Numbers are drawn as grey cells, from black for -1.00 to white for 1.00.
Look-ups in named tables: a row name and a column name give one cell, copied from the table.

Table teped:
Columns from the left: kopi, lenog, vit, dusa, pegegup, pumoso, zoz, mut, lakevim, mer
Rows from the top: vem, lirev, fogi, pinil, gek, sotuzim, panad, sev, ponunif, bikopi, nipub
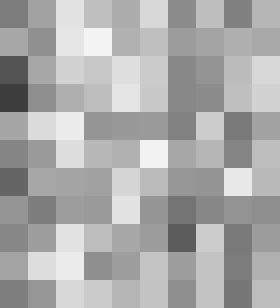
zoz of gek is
0.01
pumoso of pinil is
0.57
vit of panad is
0.29
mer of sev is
0.11
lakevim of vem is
0.00
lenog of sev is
-0.02
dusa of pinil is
0.48
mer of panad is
0.45
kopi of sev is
0.17
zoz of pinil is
0.07
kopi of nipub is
-0.01
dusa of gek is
0.17
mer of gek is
0.27

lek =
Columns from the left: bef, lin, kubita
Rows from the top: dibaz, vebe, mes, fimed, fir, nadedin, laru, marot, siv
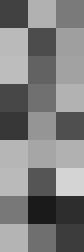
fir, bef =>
-0.57
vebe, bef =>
0.46
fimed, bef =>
-0.44
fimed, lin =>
-0.12
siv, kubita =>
-0.53
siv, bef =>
0.41
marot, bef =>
-0.06
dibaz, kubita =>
-0.04
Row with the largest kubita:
laru

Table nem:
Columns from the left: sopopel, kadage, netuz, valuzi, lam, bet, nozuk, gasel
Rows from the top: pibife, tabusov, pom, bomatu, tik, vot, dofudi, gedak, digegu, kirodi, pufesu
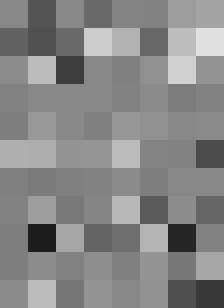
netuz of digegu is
0.30
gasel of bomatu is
0.02
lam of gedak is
0.44
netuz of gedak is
-0.05
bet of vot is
0.03
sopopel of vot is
0.38
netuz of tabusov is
-0.17
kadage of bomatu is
0.06
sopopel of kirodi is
-0.01
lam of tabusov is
0.39
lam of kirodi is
0.00
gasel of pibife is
0.28
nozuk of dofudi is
0.06
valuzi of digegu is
-0.22
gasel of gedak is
-0.21
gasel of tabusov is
0.76
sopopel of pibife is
0.06
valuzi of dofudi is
0.02
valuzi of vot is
0.17
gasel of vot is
-0.41

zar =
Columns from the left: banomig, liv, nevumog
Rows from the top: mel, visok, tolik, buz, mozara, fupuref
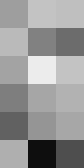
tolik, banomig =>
0.28
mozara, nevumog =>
0.31
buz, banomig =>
-0.01
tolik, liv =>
0.85
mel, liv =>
0.53
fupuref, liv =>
-0.89
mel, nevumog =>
0.50
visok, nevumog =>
-0.15
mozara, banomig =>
-0.24
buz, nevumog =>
0.40
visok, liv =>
0.01
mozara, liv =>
0.17
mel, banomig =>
0.24
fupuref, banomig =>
0.37
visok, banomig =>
0.46
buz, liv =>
0.30
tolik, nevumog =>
0.53
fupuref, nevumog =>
-0.39
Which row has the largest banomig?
visok

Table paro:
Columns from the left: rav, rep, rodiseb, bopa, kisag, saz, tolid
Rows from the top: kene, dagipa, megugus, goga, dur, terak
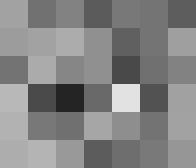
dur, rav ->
0.40
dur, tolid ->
0.27
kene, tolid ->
-0.27
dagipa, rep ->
0.27
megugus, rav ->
-0.10
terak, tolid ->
0.18
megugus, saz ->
-0.12
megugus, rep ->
0.34
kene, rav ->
0.27
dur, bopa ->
0.30
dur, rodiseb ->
-0.12
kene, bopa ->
-0.29
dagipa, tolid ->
0.25

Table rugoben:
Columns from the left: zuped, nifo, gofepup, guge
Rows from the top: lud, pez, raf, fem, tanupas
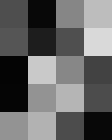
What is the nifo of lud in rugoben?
-0.94
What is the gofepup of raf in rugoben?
0.06
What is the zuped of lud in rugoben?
-0.39
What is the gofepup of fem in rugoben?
0.42
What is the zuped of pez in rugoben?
-0.33
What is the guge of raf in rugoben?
-0.48
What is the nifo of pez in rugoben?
-0.77
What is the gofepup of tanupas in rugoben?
-0.40
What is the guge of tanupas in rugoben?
-0.94
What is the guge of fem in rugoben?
-0.40

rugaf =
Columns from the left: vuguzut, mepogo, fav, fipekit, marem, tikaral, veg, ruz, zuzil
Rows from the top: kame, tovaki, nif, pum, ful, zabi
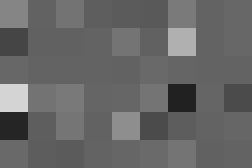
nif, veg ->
-0.21
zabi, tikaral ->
-0.17
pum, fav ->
-0.05
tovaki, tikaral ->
-0.24
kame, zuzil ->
-0.19
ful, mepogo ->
-0.26
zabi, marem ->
-0.20
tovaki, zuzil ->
-0.19
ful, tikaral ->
-0.41
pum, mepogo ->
-0.10
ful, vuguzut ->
-0.71
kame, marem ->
-0.29

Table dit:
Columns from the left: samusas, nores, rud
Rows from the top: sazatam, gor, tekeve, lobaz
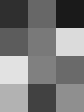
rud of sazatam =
-0.80
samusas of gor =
-0.28
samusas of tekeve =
0.77
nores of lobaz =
-0.49
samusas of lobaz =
0.40
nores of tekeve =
0.00
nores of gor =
-0.05
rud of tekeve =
-0.17
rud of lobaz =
0.12
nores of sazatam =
-0.19
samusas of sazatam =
-0.63
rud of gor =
0.72
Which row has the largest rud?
gor

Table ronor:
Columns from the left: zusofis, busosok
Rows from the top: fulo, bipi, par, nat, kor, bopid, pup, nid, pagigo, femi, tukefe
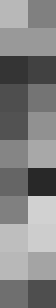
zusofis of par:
-0.59
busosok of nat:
-0.09
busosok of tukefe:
-0.39
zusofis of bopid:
0.04
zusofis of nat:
-0.39
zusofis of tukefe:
-0.13
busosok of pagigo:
0.61
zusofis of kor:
-0.36
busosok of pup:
-0.69
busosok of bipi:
0.20
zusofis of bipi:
0.20
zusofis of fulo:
0.44
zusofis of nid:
0.00
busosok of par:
-0.49
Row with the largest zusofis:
pagigo

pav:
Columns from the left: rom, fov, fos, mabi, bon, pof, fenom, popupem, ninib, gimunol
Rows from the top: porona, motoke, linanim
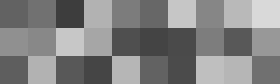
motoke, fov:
0.07
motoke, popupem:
-0.02
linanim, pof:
-0.23
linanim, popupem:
0.50
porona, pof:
-0.19
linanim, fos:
-0.31
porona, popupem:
0.05
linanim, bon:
0.43
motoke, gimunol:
0.19
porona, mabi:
0.40
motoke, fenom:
-0.42
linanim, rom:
-0.26
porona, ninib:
0.45
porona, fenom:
0.55
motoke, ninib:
-0.31
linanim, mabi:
-0.46
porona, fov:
-0.11
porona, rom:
-0.23
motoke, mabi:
0.30
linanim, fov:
0.40

